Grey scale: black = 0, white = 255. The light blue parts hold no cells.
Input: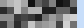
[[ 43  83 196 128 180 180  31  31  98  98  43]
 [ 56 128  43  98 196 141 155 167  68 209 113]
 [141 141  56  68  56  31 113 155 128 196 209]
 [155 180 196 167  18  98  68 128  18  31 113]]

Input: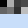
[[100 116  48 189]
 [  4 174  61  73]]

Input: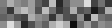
[[113  55 158 189 158  81 189 113  55  81 174  81  97  26  67 174]
 [ 97 113  81  67 174 142 126  55 142  81  67 142  40 189 113  97]
 [126 174 142 126 158  97  67 189  40  97 142 142 221  67 113  55]
 [142 221 158  40  81 126  97 174 205 174  13 113 158  97 142 126]]

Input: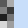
[[130  58]
 [ 31 116]
 [215 158]
 [ 89 171]]

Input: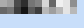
[[103 117  61  20  90  61 184 158 184 228 184]
 [172 158  75  46 117 131 215 103 240 228 143]]

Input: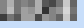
[[ 61 116  87 160 160  73 148 132 101 201 101]
 [132 175 116 132 116 175  87  73 116 201 101]
 [132 187 116 160 148 175  49 132 148 214 116]]

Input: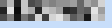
[[ 75 130  23 116  75 211  62 211 227 170  91 116  23 211 184]
 [116 184  35 198  75  91 145 130 145 145 158 103 170 145 211]
 [ 35 227  11 198 170  35 198 184 158  35  50 103  91 227 158]]
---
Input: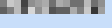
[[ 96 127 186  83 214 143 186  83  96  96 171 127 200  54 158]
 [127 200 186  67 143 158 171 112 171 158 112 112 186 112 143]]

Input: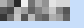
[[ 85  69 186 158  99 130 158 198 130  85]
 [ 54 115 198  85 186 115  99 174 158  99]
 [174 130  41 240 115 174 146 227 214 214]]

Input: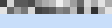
[[226 105 157 119 214  64  76  90 133 119 185  64 199  48 171 226]
 [ 64 214  90  90  76 145 171 185 239 199 157 105 214 171 226 171]]

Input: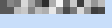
[[ 88  88 187 200 134 187 174 231 149  73 119 216 149  61  73]
 [ 88 134 119 216 162 104  46 174 244 104 200  61 200 149 187]]

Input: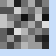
[[ 96  42 221 182 109 139  96]
 [124  67 124 182 155 155  42]
 [ 81  81 207 139 109 170  81]
 [195 124 109  16  81 195  16]
 [ 96 155  67 139 155  54  29]
 [195 170  81 124 170  96 221]
 [139 182  29 109 170  67 124]]

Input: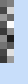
[[140  28]
 [115  87]
 [153 103]
 [115 128]
 [ 56 140]
 [ 56 153]
 [ 71 211]
 [ 71 224]
 [ 87 250]]

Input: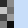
[[127  14]
 [198 112]
 [ 42 139]
 [ 70 155]]
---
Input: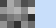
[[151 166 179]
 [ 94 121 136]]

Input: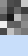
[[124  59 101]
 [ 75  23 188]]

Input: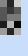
[[ 87  55  90]
 [ 85 121 121]]

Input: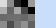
[[172 102 167]
 [106 109 111]]

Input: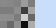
[[124 125 141]
 [142 141 124]]

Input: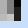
[[176 125  30]
 [186 197  30]]

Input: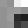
[[145 152 155]
 [145 156  41]]
